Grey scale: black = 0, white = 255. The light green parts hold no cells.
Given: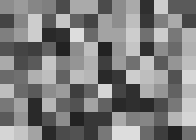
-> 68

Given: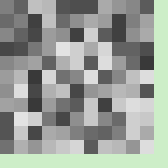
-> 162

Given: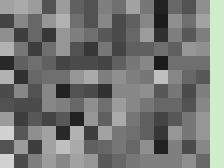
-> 162

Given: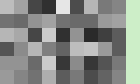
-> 162

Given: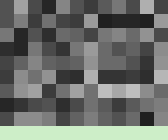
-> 154

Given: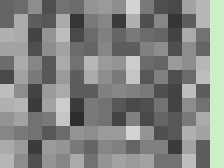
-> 182

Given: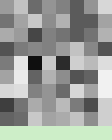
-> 163

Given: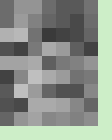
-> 108
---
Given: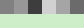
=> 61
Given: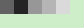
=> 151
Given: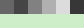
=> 129
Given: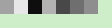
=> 14
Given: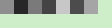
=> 122
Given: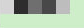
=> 111
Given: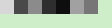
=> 139
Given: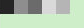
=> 107
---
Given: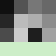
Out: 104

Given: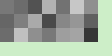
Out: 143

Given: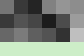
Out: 141

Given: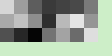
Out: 122

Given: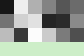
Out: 107

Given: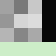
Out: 7

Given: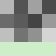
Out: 75

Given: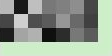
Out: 70
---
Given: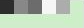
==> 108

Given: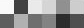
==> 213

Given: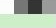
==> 118

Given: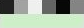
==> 100

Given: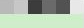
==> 106

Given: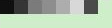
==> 173

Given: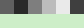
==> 188

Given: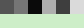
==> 174
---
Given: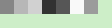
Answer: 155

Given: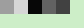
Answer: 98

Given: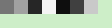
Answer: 117

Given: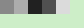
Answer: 136

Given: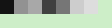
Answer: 146

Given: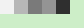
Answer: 148

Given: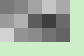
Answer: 139

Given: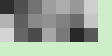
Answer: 129

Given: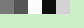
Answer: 121

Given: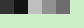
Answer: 109
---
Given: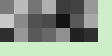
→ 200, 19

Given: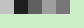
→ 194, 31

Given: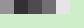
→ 229, 49

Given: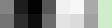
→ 247, 2

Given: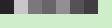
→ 199, 36

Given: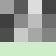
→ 221, 63

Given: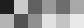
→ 233, 30

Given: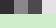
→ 227, 47

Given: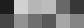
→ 209, 29
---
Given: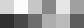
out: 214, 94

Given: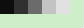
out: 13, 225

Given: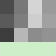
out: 75, 146

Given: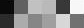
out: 10, 113

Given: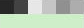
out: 39, 173

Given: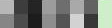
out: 183, 55
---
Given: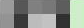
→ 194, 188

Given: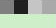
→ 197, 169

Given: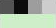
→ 205, 157

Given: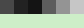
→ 198, 148

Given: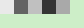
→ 233, 192

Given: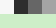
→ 247, 164

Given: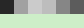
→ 203, 189

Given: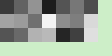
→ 243, 223

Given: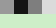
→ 219, 153

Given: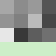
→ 231, 187
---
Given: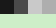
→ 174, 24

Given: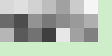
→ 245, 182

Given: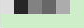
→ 172, 222

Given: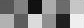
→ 198, 178

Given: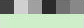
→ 136, 65

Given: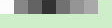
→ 169, 252

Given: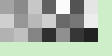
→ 229, 178

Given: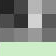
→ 139, 118

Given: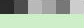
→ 205, 42

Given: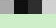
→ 209, 170
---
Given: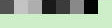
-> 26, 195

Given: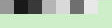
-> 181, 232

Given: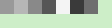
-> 86, 244

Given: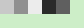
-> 236, 236

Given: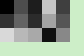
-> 43, 217

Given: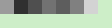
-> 114, 211

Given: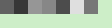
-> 135, 223

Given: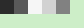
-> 246, 246

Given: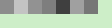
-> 126, 195

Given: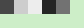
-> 237, 237
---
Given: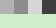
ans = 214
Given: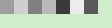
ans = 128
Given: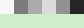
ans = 171
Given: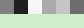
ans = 246
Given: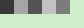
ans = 84
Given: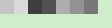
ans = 61
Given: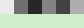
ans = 39
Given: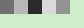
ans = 42
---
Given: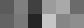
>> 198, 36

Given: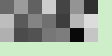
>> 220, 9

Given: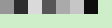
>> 218, 13

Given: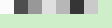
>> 251, 53

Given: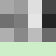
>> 229, 36

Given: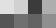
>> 225, 59
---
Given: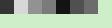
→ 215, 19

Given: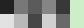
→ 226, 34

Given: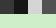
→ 213, 22

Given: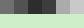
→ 201, 45

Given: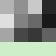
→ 223, 25

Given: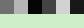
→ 210, 5

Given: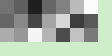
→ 252, 31
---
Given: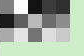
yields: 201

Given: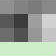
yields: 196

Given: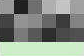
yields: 80

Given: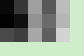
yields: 211

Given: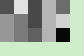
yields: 8

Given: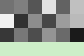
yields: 26

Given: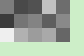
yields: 102
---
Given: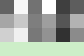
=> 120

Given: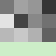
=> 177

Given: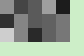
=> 41

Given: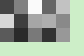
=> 121

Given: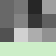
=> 173

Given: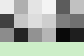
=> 146
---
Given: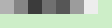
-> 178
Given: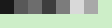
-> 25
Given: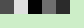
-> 77
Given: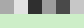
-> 169
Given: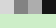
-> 215
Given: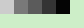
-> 204
